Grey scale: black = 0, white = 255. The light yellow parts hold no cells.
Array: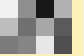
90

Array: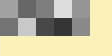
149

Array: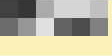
192

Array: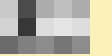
220

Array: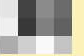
97

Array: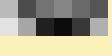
85

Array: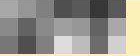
168

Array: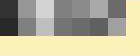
107

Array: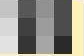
76

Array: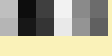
108
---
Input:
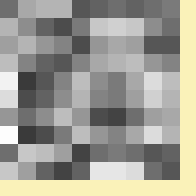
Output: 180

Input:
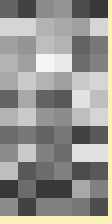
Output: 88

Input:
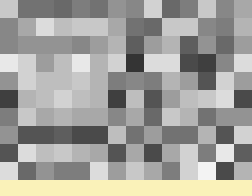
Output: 210

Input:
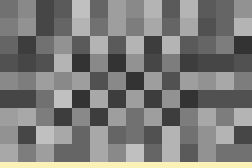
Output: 180

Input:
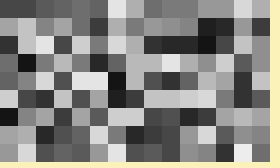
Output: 164

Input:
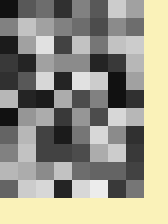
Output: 57

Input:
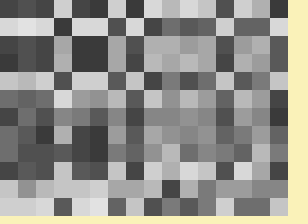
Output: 69
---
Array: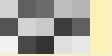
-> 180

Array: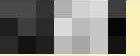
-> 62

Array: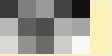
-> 17

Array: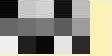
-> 188

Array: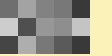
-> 57

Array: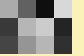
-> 216

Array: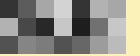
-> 167

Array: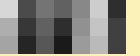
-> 46

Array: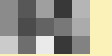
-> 181

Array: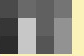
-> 116
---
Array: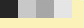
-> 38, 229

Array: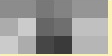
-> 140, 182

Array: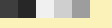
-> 62, 157

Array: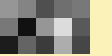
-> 150, 70

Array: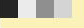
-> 36, 212

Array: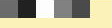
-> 107, 74

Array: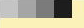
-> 196, 29

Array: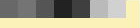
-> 104, 209
